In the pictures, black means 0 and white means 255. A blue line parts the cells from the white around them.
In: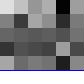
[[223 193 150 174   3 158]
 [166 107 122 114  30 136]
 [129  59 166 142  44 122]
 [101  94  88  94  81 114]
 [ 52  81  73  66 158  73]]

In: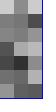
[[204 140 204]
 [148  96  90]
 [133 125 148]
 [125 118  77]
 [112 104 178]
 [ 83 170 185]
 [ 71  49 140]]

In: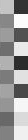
[[196  51]
 [177  44]
 [163  73]
 [156  81]
 [149 246]
 [135 252]
 [129 240]
 [123 225]
 [110 233]
 [104 218]]

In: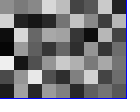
[[239  21  80 149 202 176 122 168 116]
 [209  34  21  40 116 195 136  62 183]
 [142 122 136 216 189  68  87 202  34]
 [ 74 149 232  80  46 128 209  68 109]
 [ 28 162  40 155 128  40  95 116  87]
 [ 13 216 103 168 162  54  13 183  68]
 [  5 155  95  54 103  46 149  54 109]]

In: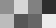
[[188  86 102 235]
 [143 215 129  46]]

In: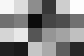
[[247 220 141  55 206 253]
 [213 232  85 149 163 192]
 [112 125  11  69  77 112]
 [ 32  26 198 170  93  39]]

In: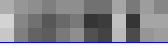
[[211 134 113  87 105 121  53  60 192  53 165 165]
 [199 127  99  93 121 142  81  67 186  75 150 157]
 [173 150 142 127 142 142 113 113 165 121 157 134]]

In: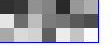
[[229 109 189 124 117  89  77]
 [168 217 210  95 236 196 250]
 [ 48  56 145 131  41 152 174]]
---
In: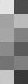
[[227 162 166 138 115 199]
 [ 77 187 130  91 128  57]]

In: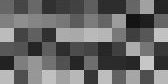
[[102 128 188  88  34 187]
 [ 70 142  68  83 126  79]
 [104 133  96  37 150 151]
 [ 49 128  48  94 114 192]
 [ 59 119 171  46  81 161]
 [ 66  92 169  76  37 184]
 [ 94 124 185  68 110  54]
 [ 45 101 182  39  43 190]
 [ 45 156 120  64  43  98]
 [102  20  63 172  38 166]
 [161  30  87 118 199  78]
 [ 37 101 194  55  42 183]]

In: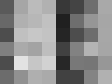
[[ 90 104  77 128  76 108]
 [166 176 192 170 226 145]
 [187 183 199 163 198 175]
 [177 193 195 190 210 170]
 [ 56  32  37  65  39  65]
 [ 68 110  77 130 120  67]
 [110 150 109 180 118 132]
 [169 166 167 166 151 177]]

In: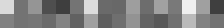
[[218 129]
 [115 115]
 [149 118]
 [ 78 107]
 [ 62 131]
 [116  97]
 [220 160]
 [106  94]
 [104 111]
 [158 147]
 [109  99]
 [161  88]
 [121 112]
 [239 186]
 [160 130]
 [ 63 114]]

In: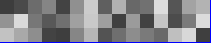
[[ 61 147 194]
 [ 74 218 169]
 [108 119 142]
 [133  88  67]
 [ 67 112  62]
 [144 160 134]
 [204 201 182]
 [ 95 159  83]
 [177  64 111]
 [104 155 141]
 [113  66 122]
 [221 197 105]
 [ 85  76 191]
 [163 123 216]
 [179 219  63]]

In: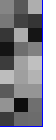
[[133 120  54  20  60 189  90 147  59]
 [ 88  65 172 110 162 159 149  13 106]
 [174  53  21 129 192 179 149 111 108]]

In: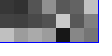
[[ 55  66 192]
 [ 49  64 156]
 [ 84  73 170]
 [144  82 156]
 [ 88 201  23]
 [ 99  88 135]
 [193 128 117]]
